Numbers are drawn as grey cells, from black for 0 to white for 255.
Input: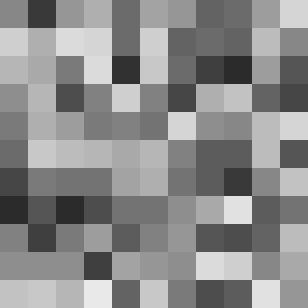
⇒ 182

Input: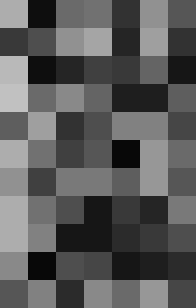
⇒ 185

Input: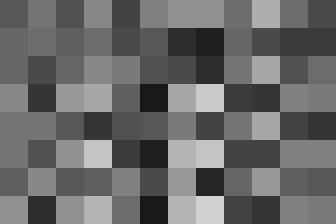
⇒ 102

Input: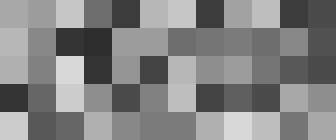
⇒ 176

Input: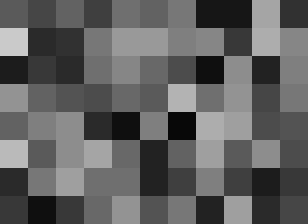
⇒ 28

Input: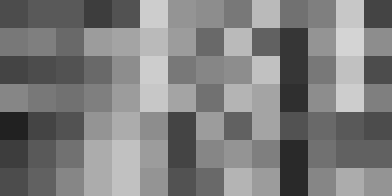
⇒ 68

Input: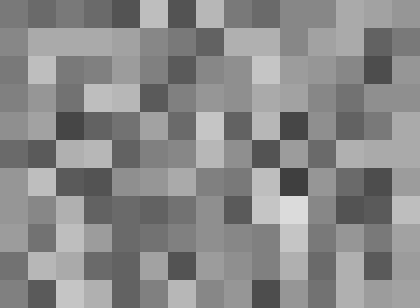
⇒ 121

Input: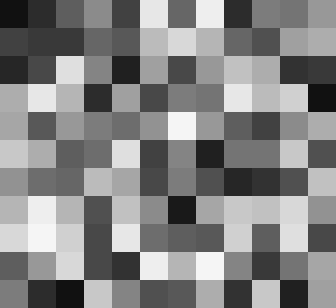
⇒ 38
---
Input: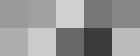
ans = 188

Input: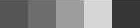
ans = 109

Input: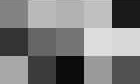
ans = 192

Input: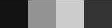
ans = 51

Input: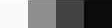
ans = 67

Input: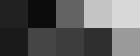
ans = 154

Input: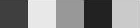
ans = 152

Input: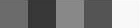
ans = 107
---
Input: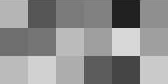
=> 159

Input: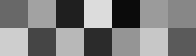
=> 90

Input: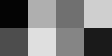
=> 26

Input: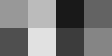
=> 133

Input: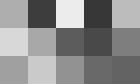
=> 126

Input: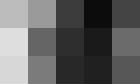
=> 107
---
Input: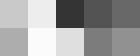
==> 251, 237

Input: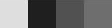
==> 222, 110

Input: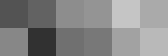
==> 197, 185

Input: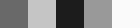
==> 250, 197

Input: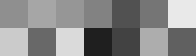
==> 233, 218

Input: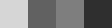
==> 214, 126
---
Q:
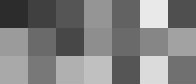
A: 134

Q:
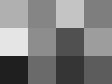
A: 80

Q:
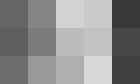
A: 194

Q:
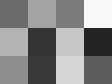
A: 199

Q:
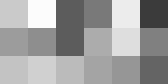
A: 222

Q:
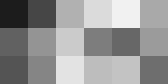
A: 103
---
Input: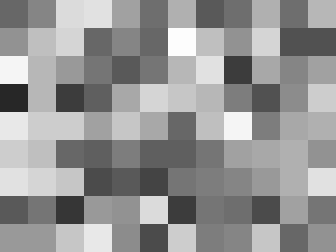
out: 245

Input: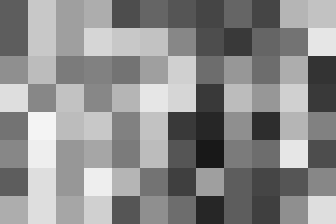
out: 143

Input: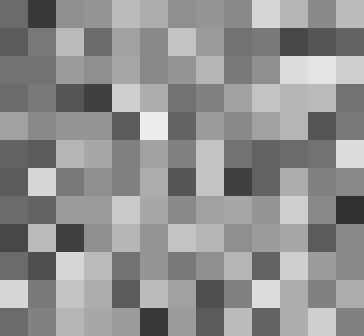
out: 114

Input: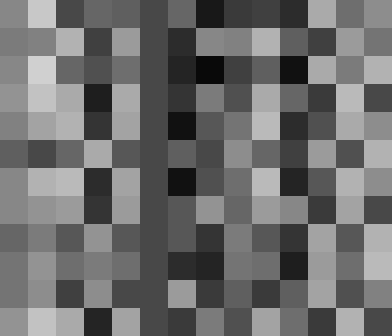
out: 135

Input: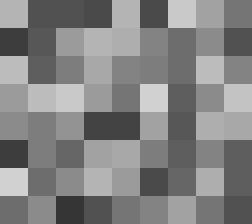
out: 188
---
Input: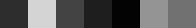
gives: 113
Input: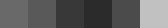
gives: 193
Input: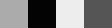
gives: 85
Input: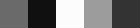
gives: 51
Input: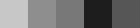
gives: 86
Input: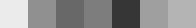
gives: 180
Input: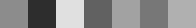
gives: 176
